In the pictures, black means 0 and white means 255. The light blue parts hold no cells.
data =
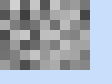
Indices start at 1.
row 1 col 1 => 126
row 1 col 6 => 196
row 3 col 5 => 171
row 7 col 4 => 122
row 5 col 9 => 163
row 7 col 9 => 134
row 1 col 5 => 84
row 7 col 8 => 141
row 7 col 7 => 116
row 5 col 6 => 126
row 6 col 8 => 164
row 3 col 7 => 187
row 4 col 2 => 182
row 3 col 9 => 120
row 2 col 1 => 84
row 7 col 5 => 163
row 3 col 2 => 125
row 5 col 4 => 106
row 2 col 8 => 189
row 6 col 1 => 114

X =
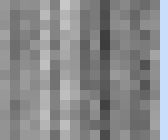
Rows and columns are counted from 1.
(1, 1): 152
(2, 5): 185
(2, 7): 180
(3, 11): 81
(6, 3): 140
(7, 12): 140
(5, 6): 115
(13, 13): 127
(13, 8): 149
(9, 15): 85
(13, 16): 162
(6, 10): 125
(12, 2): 120
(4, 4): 120
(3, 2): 118
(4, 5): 183
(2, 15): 127
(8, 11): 94
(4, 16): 134
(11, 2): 112
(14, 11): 75
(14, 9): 124
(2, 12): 136
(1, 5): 170
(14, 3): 152
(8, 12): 153
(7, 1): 152
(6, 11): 76
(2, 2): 115
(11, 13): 132
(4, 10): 132
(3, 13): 144
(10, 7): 190
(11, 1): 150
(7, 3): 142
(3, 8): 166
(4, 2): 116
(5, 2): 110
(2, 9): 114

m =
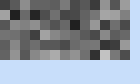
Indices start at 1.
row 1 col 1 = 64
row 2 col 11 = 165
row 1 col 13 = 156
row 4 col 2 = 112
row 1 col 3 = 141
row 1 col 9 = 88
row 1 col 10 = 59
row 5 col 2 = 135
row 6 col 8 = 146
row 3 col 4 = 143
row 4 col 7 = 120
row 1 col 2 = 90
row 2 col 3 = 106
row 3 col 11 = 61
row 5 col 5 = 88
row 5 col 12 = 61
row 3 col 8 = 32
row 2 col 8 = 73
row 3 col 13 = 74
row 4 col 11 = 137
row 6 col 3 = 88
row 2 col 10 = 118
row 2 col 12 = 160
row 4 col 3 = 96

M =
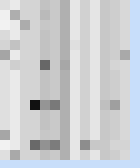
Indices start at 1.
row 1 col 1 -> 223
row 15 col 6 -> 124
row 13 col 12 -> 206
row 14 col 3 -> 212
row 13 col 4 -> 212
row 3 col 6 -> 201
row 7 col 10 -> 229
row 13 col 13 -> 216
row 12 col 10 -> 229
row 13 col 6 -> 201
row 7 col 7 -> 167
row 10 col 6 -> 201
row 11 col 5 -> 149
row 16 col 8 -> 230
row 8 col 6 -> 201
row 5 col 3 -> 212
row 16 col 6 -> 201
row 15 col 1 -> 242
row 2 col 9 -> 209
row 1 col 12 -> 206
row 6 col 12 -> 206
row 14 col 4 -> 213
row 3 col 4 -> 212
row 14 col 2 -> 234
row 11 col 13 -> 216
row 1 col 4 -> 212
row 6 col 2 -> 234
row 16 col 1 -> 223
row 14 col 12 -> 206
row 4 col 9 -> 209
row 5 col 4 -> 213
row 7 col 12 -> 213
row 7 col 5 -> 103
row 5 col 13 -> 216
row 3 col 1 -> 242
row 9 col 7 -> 176

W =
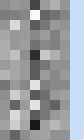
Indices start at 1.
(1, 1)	142
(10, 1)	142
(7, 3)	155
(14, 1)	136
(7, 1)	155
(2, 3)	135
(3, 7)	147
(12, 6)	153
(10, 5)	110
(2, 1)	124
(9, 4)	226
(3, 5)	119
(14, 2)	101
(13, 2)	205
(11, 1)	149
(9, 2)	153
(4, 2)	153
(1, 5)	155
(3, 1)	149
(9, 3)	135
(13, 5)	163
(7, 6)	145
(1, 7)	150
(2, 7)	132
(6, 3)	143
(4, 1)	167
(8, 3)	155
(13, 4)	24
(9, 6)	137

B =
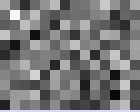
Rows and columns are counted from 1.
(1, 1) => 177
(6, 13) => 86
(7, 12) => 166
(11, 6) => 139
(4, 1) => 195
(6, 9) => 174
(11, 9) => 67
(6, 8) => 54
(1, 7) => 53
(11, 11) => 91
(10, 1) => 121
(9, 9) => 29
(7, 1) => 116
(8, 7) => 118
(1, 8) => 112
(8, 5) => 56
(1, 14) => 170
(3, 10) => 102
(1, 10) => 141
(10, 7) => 143
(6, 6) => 123
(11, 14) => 64
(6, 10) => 42
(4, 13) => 83
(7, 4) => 122
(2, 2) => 247
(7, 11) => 73
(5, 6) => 100
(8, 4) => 210
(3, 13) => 44
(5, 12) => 90
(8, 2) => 119
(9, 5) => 100
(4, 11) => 172
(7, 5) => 126
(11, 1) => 33
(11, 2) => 156
